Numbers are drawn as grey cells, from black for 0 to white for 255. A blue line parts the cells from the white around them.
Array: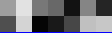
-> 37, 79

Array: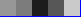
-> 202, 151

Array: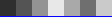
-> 202, 47

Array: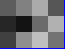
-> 86, 64

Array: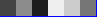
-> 118, 68

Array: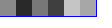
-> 167, 138
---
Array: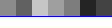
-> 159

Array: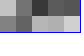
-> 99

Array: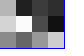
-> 139

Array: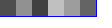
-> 64

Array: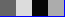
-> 102

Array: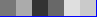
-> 51

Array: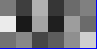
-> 70
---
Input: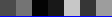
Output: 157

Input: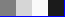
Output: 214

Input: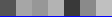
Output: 179

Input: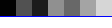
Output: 164

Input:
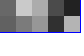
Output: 180

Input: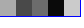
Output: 171

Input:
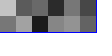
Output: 162

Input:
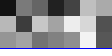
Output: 237

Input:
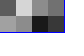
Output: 161
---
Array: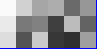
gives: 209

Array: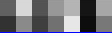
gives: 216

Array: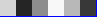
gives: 37

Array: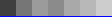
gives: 118

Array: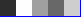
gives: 254

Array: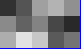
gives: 84

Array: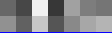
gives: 71
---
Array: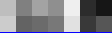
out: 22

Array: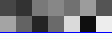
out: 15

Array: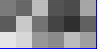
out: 47

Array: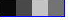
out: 9

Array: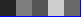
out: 37

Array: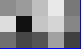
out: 17

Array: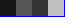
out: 20

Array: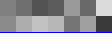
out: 57
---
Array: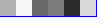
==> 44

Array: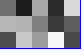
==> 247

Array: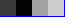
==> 161

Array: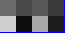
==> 168

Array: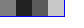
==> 92

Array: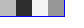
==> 243
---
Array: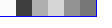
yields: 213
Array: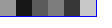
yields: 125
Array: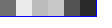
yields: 200
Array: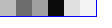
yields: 11
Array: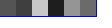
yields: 30
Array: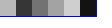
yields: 163
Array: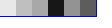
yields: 23
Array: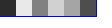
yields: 209
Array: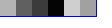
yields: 4
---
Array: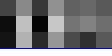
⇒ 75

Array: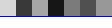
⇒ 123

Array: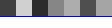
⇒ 173

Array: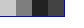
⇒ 126

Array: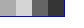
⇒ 213

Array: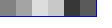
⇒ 200

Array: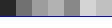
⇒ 136

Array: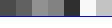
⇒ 47
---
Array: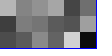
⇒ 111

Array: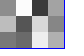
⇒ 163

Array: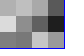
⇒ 89

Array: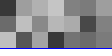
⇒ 158

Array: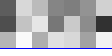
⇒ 209

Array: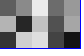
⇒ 153
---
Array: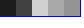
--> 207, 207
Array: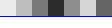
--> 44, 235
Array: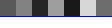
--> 158, 215
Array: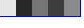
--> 117, 230
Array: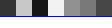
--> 242, 242
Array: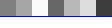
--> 103, 250
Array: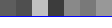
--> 60, 192
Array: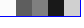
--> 127, 251
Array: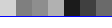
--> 177, 211
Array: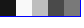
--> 190, 249
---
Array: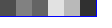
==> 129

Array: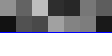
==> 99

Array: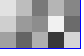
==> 189

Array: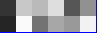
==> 200

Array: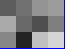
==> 113

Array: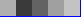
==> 58
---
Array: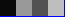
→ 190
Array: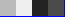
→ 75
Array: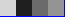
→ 148
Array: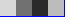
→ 188
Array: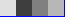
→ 183
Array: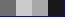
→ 24
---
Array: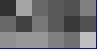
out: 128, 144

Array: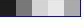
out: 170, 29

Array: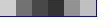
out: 192, 207

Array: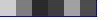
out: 77, 206

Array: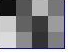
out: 119, 219

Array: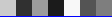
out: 126, 203

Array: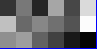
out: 218, 143

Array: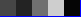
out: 5, 70

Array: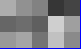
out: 68, 153
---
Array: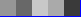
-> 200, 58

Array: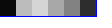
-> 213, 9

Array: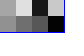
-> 224, 3

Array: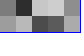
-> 206, 45

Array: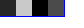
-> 201, 0

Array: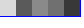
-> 218, 56

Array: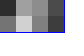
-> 209, 45
